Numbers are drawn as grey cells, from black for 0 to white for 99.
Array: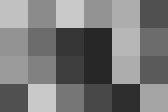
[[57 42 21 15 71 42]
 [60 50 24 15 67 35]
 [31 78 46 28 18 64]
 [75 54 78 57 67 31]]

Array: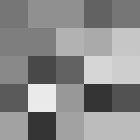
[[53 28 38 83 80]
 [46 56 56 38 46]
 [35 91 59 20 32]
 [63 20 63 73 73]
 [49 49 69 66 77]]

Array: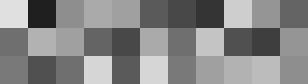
[[47 31 43 83 35 83 47 62 69 73 55]
 [87 12 55 66 62 35 28 20 80 58 39]
 [43 69 62 39 28 66 43 76 31 24 58]]

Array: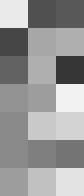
[[38 68 21]
 [91 31 34]
 [53 49 45]
 [27 65 68]
 [53 78 82]
 [61 75 88]
 [57 61 94]]

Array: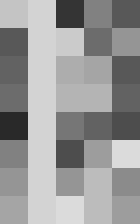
[[76 82 20 50 34]
 [50 82 30 61 85]
 [16 82 46 38 30]
 [58 82 58 73 54]
 [38 82 67 64 34]
 [42 82 70 70 38]
 [34 82 79 42 58]
 [64 82 85 73 61]]

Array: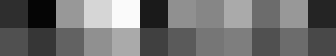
[[31 21 38 56 66 25 35 46 49 31 42 28]
 [18  2 59 83 97 10 56 52 66 42 59 14]]

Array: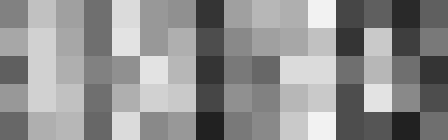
[[50 75 62 43 85 59 56 20 62 71 68 94 27 37 16 37]
 [65 81 65 43 88 59 68 30 53 62 65 75 20 78 24 47]
 [37 81 68 50 56 88 71 20 47 40 85 85 43 71 43 20]
 [40 68 71 40 85 53 59 13 47 53 78 94 30 33 13 43]
 [59 81 75 43 68 81 78 27 56 50 71 78 30 88 53 30]]
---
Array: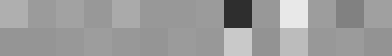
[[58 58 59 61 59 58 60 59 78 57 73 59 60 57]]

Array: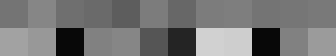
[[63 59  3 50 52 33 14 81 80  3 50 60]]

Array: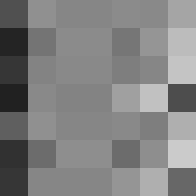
[[14 45 54 54 46 58 73]
 [13 53 51 51 62 75 30]
 [19 42 55 55 42 55 79]]

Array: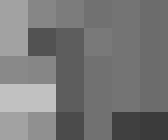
[[63 32 36 47 45 42]
 [75 75 36 44 45 42]]

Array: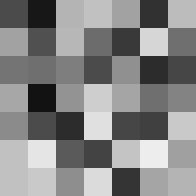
[[63 31 71 42 22 83 43]
 [65  7 57 80 64 43 51]
 [75 89 35 26 76 92 62]]

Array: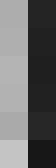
[[68 13]
 [69 13]
 [76  9]]
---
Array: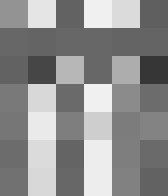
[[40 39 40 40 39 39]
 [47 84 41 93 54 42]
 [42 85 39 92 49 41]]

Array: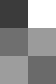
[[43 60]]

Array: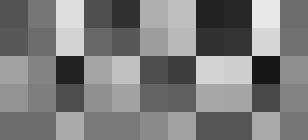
[[34 42 82 40 34 61 72 19 20 83 44]
 [57 49 30 56 63 39 37 65 64 28 51]]

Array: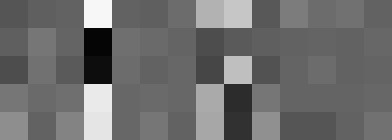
[[37 46 39  2 43 41 39 30 35 37 38 39 38 40]
 [46 41 43 91 40 41 40 66 17 46 39 39 39 40]]

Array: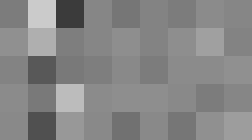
[[56 68 49 52 55 51 55 62 51]
 [54 47 73 54 55 55 53 48 52]]

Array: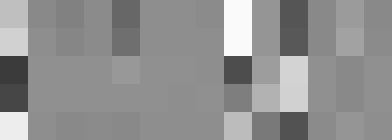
[[81 55 52 54 43 55 55 55 97 58 34 53 63 54]
 [27 56 56 56 56 56 55 56 49 69 81 56 53 56]]

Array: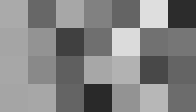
[[64 57 25 43 85 44 46]
 [64 65 39 16 57 71 42]]

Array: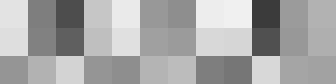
[[86 50 37 74 87 62 60 84 83 31 59 68]]

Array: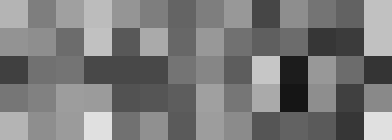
[[57 55 42 75 34 66 40 59 44 37 42 21 23 75]
 [46 50 61 60 32 33 36 62 46 66  8 55 25 53]]
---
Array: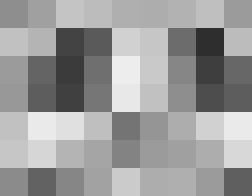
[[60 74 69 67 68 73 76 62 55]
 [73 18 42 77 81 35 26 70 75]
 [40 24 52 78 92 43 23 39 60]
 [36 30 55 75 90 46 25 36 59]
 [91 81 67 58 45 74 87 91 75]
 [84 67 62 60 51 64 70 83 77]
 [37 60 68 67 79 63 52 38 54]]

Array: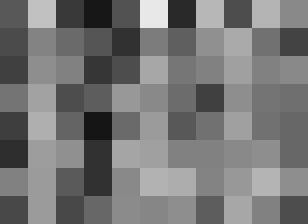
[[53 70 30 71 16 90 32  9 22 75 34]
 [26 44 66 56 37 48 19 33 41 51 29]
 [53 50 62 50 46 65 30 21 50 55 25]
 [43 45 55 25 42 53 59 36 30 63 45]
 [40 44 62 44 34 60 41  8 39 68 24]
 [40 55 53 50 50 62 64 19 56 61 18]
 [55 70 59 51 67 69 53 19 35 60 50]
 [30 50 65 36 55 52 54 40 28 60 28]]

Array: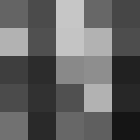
[[27 40 77 29 39]
 [30 69 76 31 69]
 [13 55 53 17 24]
 [15 69 31 19 29]
 [ 8 37 40 16 44]]

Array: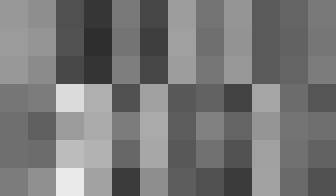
[[47 39 35 58 45 61 27 47 21 31 55 59]
 [46 38 35 57 43 62 24 45 18 32 58 60]
 [48 39 35 59 46 61 27 49 20 28 54 59]
 [33 42 64 26 38 34 62 31 68 85 48 46]
 [43 45 58 39 50 36 66 48 66 60 37 43]
 [38 44 62 32 44 34 65 40 69 73 42 43]
 [31 41 63 23 31 36 55 23 63 91 56 48]]

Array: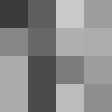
[[61 78 37 23]
 [67 68 40 52]
 [61 48 29 66]
 [55 73 29 66]]

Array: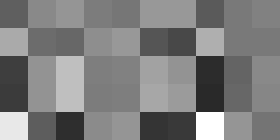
[[50 47 35 59 59 46 48 58 53 37]
 [47 47 68 28 33 59 55 40 42 66]
 [53 39 17 57 63 50 49 74 57 24]
 [52 40 16 60 65 49 48 74 57 23]
 [45 58 99 22 20 58 54 18 36 90]]
